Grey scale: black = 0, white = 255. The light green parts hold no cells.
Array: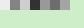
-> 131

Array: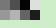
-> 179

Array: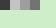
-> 195

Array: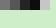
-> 86

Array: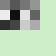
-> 68

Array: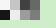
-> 237

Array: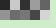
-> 109
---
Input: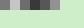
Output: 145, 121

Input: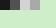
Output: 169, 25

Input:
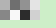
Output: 228, 135

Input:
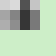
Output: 197, 174

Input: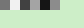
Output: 140, 117

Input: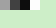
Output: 253, 161

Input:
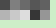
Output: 97, 180

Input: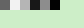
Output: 2, 100

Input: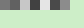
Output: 140, 119
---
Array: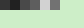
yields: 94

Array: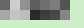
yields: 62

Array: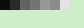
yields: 152

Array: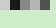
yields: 136

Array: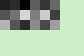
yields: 138

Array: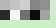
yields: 113

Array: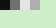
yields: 113
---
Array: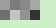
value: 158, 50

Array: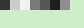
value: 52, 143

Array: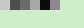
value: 200, 138

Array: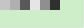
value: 197, 47

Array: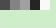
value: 75, 249

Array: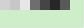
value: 210, 88
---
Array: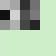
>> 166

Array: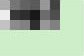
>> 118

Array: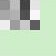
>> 189

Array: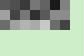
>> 79

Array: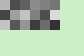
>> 78

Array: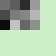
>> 93

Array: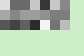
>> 106

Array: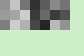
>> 196

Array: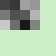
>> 56
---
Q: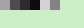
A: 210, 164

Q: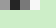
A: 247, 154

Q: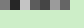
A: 196, 155

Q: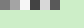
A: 246, 216

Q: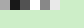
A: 255, 233

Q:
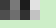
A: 226, 194

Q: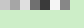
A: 245, 223

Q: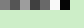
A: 249, 157

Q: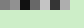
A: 196, 174
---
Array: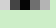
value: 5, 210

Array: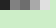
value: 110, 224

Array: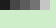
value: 92, 197

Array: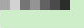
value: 148, 210

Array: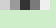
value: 51, 239

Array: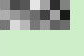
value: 109, 229

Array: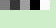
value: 159, 251

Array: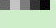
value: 124, 196

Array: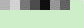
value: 75, 210
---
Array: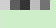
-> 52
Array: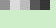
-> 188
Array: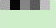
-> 133
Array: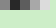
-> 93
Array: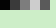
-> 125
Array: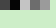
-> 196
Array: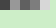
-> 96
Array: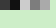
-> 204
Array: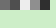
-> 237
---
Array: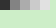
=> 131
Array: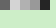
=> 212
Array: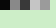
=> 137
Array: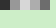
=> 152
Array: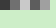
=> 112
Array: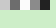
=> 109
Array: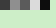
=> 143
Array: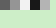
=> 149
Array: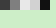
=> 127
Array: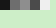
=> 110
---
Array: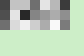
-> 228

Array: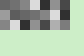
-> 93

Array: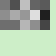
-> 170

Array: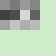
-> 76

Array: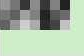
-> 97

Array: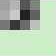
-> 201

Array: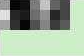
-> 39
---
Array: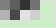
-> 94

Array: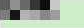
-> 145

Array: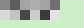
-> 93

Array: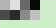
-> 224

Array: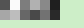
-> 250

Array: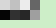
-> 193
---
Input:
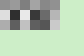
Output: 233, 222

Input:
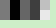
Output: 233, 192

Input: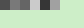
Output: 203, 161

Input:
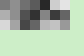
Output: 228, 216

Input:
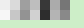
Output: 247, 238

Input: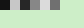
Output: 219, 199
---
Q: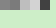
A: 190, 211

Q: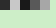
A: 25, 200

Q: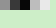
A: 7, 233

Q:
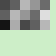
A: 150, 222

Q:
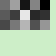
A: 231, 231

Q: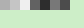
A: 98, 239

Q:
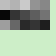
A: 73, 202

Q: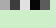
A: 225, 225

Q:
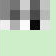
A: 165, 250
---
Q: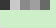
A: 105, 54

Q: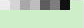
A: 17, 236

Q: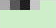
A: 198, 170

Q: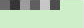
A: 77, 105

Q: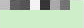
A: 116, 190

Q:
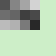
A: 211, 187

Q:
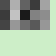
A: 163, 68
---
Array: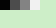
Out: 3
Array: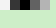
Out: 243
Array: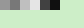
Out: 151
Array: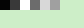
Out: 4
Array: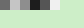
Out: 107
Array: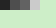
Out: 36
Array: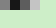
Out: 129
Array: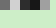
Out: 110
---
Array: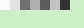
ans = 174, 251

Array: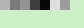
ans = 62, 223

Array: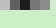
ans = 29, 190

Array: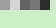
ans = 98, 213

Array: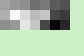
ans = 187, 248

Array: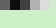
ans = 65, 220

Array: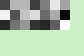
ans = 219, 255

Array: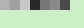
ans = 39, 200

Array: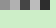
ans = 69, 188

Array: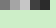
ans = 198, 198
